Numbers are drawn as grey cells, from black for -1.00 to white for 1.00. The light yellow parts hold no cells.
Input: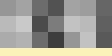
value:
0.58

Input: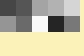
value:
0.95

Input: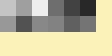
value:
0.87

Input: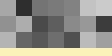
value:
0.59

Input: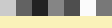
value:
0.97

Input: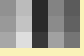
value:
0.74
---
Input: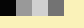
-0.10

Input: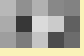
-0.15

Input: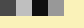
0.19

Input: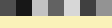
0.15

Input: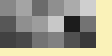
-0.55

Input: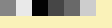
0.61

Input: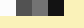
-0.85

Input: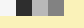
0.02

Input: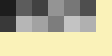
0.38
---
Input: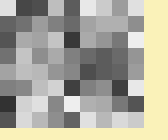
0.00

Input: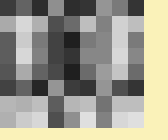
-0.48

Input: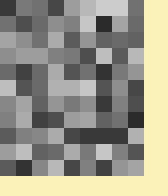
-0.29

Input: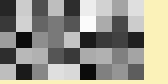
0.23

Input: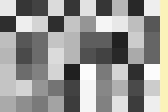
0.54

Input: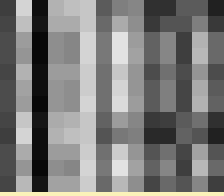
-0.40

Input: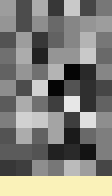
-0.35
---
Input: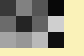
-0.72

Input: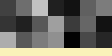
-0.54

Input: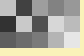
-0.37

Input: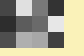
-0.28

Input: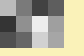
0.13

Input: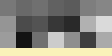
-0.68

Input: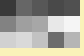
0.31

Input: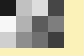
0.40
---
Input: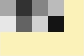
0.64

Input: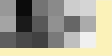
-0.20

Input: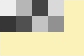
0.53

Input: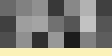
0.52

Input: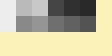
-0.24

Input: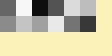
-0.09

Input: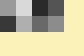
-0.17

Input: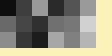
-0.06
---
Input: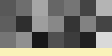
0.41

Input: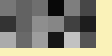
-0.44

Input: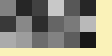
-0.70

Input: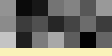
0.20

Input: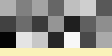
-0.31

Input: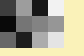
0.90

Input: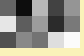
0.17

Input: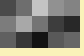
0.03

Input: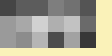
-0.34
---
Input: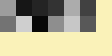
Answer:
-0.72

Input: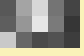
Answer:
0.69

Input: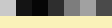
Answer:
-0.96

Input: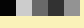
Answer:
-0.18

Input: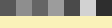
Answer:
-0.21

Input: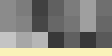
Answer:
-0.50

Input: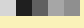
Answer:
-0.25

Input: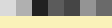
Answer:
-0.74

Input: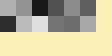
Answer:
-0.82

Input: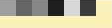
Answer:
0.07
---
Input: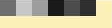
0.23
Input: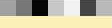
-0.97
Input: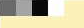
-0.92
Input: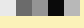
0.16
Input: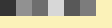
-0.14
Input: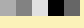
0.76
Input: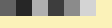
0.37
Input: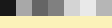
-0.21
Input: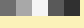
0.92
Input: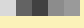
-0.49
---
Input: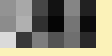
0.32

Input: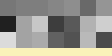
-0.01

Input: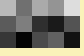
-0.12

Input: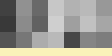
0.14

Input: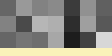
0.20

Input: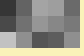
-0.22

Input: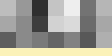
0.19

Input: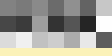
-0.04

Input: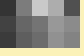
-0.03
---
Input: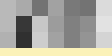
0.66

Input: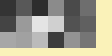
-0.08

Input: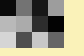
-0.21

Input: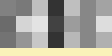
0.38

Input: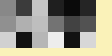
0.69

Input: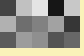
-0.19

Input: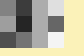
0.91

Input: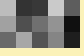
-0.76

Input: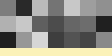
0.07

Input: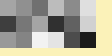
-0.80
